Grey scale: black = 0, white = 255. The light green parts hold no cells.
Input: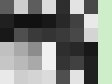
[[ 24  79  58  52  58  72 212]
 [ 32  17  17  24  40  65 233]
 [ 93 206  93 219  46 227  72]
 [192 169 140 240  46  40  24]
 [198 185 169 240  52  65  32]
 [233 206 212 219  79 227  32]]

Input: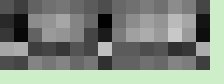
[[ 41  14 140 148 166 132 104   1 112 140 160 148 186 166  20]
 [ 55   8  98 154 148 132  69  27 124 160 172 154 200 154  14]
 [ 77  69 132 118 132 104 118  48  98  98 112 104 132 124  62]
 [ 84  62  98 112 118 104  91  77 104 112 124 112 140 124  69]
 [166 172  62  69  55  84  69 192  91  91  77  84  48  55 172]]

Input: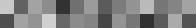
[[ 78 163 147 208 104 140 132  70 147 118  50  91 171  84]
 [200  98 163 140  50 112 155  91 124 147 186 118 132 163]]

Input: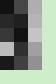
[[ 18  71 174]
 [ 25  64 145]
 [ 40  32 181]
 [ 56  18 196]
 [188  48 160]]

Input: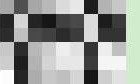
[[ 36 212  36  22  65  73 219  29  59]
 [ 44 191  73  65  44  59 219  51  51]
 [166  80 166 184 219 231  29 178 199]
 [199  44 184 205 237 225  51 237 191]
 [205  29 178 212 231 231  59 245 245]
 [252  36 172 199 191 212  22 205 225]]

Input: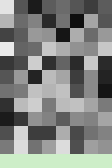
[[ 27  55 146 130  92 138 130 165]
 [ 48 187 206 122 187 193 165 122]
 [ 55  73 206  48 100  42 199  42]
 [ 67  92 153 146  21 173 107 153]
 [ 79 213  61  61 173  73 114 130]
 [ 85 153  35 187 165  61 138  35]
 [114 122 193 180 193  79 138  21]
 [122 220 114 159 220  79 159 146]
 [180 107 130  42 114  15 165  85]
 [227  85  27  92 107  85  61  92]
 [234 100 107 199 173 146 138 199]]

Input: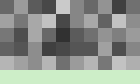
[[ 98  85 141  64  72  85  85 161  78 134]
 [104 155  91  72 202 134 104 147  64 112]
 [119  78 168 104  49  91 112 147 127 155]
 [161 119 168 194  72 134 168  98 194 141]
 [181 161 141 181 112 155 181 119 194 175]]
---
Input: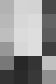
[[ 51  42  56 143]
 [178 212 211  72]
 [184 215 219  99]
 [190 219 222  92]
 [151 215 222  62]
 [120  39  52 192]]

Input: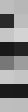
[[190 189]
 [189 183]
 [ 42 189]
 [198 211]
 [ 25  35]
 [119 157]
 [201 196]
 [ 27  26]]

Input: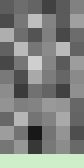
[[118 150  55 120 140 105]
 [ 93 109 100  65  90 129]
 [ 75 119 190 131  91 160]
 [174 110  83 128  72 108]
 [ 98 186 118 139 186  99]
 [ 71 118 207 133  90 157]
 [121  78 169 124 102 138]
 [140  59 113 100  65 144]
 [147 127 131 153 149 103]
 [103 182 116 131 169 100]
 [157 115  24 116 148  78]]

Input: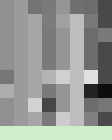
[[144 155 166 122 203 189 128  73]
 [144 155 115 122 149 112 108  73]
 [144 155 166 124 160 189 121  73]
 [144 155 166 122 149 189 108 121]
 [144 155 166 122 149 189 108  73]
 [144 155 166 122 149 189 108  73]
 [118 155 166 180 208 189 224  73]
 [173 155 166 122 149 189  35  13]
 [144 155 210  70 149 189 108 118]]

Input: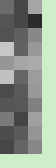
[[ 70 100 135]
 [107  70 165]
 [ 85  72  43]
 [ 82  96 136]
 [198  98 151]
 [150 165 170]
 [193 101 156]
 [ 75  89 152]
 [ 86  87 128]
 [122  68 160]
 [ 77  90 149]]

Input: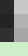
[[ 48 166]
 [ 41 200]
 [ 35 178]]

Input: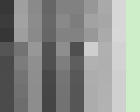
[[ 75 109 141  69 114  86 172 178 207]
 [ 55 159 138 102 129 129 151 169 214]
 [ 60 162 140 104 137 125 162 166 214]
 [ 54 158 138 102 130 130 152 170 215]
 [ 85 115 151  81 142  79 206 176 210]
 [ 74 124 143  80 126  94 177 175 210]
 [ 75 116 142  72 117  88 173 176 207]
 [ 75 113 141  70 115  86 172 177 207]]
